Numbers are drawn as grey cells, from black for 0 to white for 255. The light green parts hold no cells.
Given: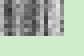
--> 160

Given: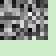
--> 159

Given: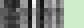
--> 102

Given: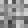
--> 100

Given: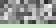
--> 179

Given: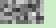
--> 164

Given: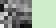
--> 105

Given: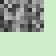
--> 59

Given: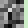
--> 138
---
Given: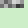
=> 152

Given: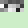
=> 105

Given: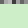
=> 144

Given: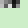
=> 63

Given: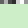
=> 150

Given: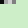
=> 127

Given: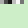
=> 117

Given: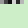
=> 183

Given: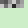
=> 158
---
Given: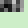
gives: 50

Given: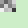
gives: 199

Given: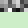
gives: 84

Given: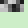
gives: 54

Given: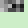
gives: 122

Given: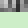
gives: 145
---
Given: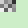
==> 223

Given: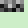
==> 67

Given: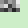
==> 118

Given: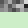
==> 111

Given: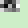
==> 133

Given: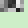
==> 198
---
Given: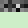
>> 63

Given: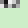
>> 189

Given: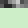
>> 39

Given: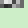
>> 58

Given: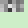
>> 227

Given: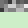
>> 207

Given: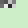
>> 43

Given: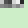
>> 112
